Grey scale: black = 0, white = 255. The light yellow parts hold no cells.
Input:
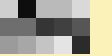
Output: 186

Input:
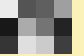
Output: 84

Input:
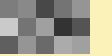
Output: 72

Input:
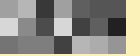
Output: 95

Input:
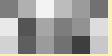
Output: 188

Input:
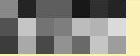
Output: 24

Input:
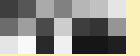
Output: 182

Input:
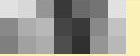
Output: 106

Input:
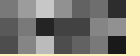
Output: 98
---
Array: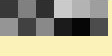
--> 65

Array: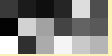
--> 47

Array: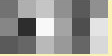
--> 102

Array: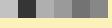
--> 53

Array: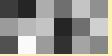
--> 250

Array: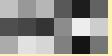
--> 225
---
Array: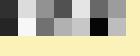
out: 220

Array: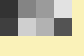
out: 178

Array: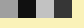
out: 54

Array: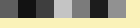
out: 123

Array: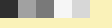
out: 161

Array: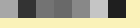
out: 136
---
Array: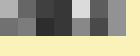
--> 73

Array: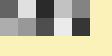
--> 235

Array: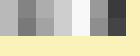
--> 142

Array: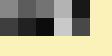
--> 201

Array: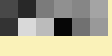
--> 113

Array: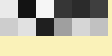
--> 214

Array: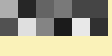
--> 232

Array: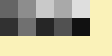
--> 81

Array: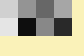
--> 136

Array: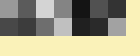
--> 42
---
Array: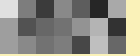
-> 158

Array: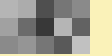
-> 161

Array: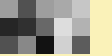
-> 38

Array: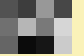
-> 112

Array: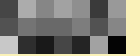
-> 82

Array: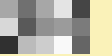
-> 216
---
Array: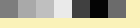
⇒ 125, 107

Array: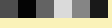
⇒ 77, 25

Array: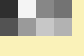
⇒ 47, 178

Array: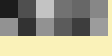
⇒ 28, 156

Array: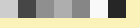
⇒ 205, 38

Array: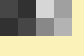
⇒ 70, 179

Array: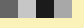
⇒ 101, 168

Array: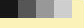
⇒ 23, 206

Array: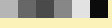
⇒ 181, 11
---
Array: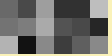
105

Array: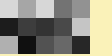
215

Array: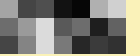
164

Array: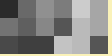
43

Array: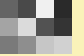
100

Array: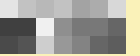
228

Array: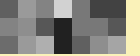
96

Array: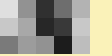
223
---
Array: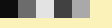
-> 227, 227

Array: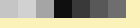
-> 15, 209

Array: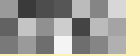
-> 205, 244

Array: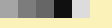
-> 102, 220

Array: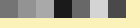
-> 26, 212

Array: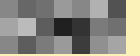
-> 32, 187

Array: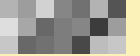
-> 125, 222

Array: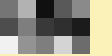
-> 57, 241
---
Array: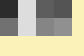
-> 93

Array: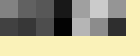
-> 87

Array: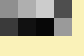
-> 204

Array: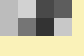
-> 73

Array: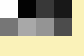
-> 56

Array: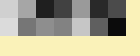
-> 31

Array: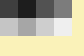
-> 82
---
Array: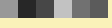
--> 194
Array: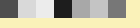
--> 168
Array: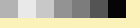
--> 124
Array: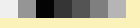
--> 84
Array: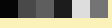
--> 28
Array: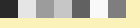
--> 97
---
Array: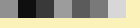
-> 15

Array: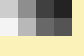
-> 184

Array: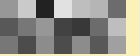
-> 76

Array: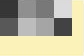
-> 188

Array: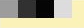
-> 49

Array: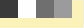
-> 254

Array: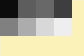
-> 172
